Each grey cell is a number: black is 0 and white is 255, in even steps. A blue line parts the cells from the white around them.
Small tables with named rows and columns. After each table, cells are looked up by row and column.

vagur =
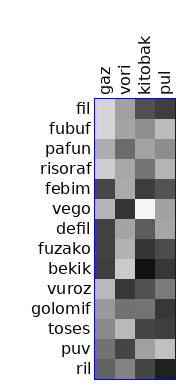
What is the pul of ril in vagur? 32
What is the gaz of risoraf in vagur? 205
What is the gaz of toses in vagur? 138
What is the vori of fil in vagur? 161
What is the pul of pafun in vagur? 141
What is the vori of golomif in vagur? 114
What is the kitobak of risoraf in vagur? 116
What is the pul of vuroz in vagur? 122
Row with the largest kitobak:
vego

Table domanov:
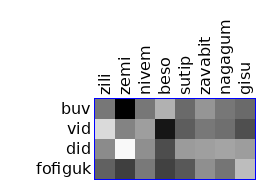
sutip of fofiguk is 88
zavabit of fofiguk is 143
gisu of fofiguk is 189
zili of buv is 119
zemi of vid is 131
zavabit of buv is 149
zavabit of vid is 120
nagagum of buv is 119
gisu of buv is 106
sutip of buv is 106
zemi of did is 249
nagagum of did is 164
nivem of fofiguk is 121
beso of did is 77
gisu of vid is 79
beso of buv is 177
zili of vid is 218
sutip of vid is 93
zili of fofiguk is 97

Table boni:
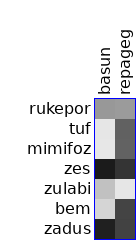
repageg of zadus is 66
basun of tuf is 230
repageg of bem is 68
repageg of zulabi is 230
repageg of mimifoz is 98
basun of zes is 27
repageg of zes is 52
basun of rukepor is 152
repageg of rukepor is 155
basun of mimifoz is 231
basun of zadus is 32
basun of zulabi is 193
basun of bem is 213
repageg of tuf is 97

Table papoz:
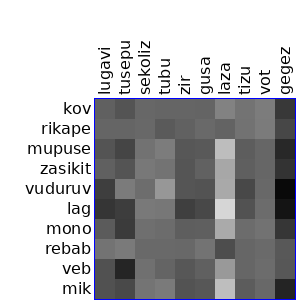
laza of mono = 170
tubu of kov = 101
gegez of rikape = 71
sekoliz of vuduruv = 109
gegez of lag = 20
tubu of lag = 119
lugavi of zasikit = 96
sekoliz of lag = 121
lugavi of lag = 53
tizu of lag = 82
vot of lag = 108
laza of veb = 153
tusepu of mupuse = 69
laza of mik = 190
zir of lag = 63
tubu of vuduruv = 151
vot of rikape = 123
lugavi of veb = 81
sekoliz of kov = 103
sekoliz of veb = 112
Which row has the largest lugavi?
rebab

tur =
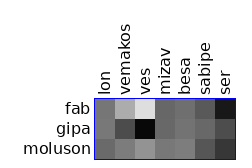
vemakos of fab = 172
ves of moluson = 147
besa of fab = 111
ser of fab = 24
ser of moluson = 55
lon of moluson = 106
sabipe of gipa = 104
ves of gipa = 8
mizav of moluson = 120
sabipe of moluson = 86
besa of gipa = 115

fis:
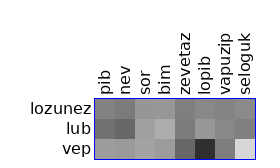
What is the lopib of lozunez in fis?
136
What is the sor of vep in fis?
163
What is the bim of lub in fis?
172
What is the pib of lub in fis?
113
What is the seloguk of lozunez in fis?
138
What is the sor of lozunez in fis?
150
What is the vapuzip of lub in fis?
136
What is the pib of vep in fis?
156
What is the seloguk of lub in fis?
128
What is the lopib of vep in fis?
47
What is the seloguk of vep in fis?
215
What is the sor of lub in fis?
160
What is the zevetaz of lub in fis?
123
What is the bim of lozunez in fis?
151
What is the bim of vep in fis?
155
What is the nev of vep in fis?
154
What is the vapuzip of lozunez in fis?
132
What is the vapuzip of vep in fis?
126
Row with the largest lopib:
lub

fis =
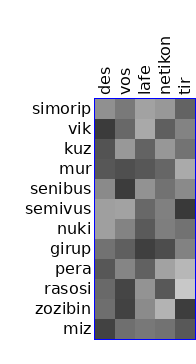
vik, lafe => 169
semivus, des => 159
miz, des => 66
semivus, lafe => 104
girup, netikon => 77
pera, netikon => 162
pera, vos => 133
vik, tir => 131
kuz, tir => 115
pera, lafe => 97
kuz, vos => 152
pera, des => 87
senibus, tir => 138
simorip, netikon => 152
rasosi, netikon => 88
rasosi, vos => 69
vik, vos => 104
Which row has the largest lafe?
vik

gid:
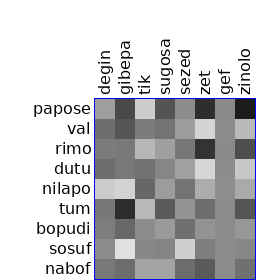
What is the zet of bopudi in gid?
147
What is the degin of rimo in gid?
124
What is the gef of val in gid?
140
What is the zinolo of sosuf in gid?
135
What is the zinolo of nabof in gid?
112
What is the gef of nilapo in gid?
142
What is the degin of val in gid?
110
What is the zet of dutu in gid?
214
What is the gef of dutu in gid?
140
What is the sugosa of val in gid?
115
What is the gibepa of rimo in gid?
121
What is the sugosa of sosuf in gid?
133
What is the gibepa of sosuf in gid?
224

